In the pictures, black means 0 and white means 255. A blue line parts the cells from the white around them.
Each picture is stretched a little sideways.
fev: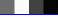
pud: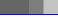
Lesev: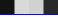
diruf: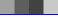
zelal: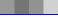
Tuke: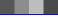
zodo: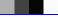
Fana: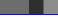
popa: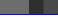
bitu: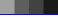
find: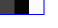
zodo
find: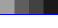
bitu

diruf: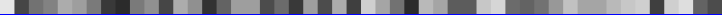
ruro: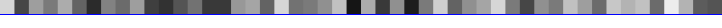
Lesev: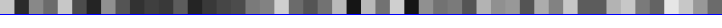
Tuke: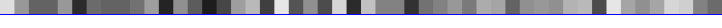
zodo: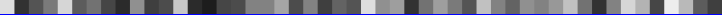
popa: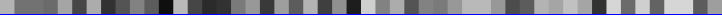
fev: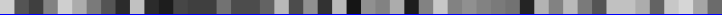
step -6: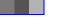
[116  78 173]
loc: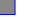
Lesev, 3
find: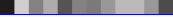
popa

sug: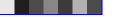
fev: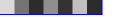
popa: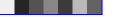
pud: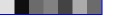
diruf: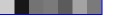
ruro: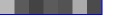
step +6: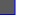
[97]
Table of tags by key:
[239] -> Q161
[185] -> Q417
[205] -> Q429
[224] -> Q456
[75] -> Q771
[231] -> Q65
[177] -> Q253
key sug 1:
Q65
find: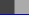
pud
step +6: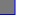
[128]
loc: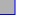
sug, 6

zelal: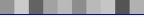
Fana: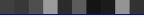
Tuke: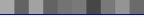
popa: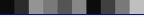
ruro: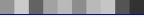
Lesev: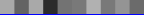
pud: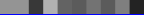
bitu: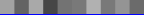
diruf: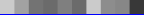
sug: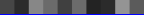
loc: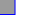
Fana, 4
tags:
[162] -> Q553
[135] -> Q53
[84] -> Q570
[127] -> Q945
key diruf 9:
Q53
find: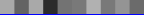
Lesev
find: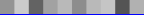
zelal
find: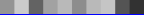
ruro
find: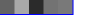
Lesev
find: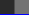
Lesev

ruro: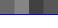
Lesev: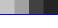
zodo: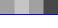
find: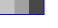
zodo
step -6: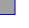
[155]
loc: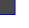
zodo, 4
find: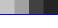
Lesev
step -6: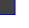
[59]

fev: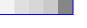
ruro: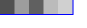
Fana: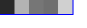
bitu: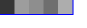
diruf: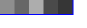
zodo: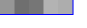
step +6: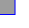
[163]
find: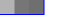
Fana
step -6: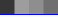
[ 48 151 136 105]
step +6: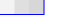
[249 229 221]
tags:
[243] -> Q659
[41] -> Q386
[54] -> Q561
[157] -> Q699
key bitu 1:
Q561

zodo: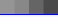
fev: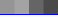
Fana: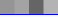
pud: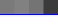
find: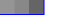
zodo
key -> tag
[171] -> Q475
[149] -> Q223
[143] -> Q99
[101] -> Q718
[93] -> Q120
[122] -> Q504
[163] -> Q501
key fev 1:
Q223
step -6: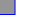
[143]
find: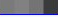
pud

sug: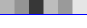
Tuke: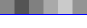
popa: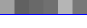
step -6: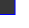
[49]
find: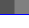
Tuke
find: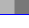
popa
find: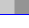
Tuke
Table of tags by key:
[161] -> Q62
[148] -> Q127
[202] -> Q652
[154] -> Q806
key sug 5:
Q806
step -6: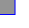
[142]
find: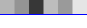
sug

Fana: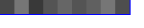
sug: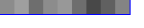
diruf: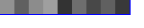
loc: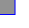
diruf, 1
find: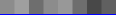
sug
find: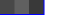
diruf
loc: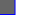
Fana, 5
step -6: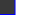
[51]

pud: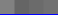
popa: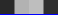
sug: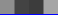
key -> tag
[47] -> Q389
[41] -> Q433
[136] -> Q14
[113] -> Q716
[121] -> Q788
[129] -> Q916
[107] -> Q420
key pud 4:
Q716
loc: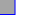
sug, 4
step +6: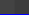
[73 66]

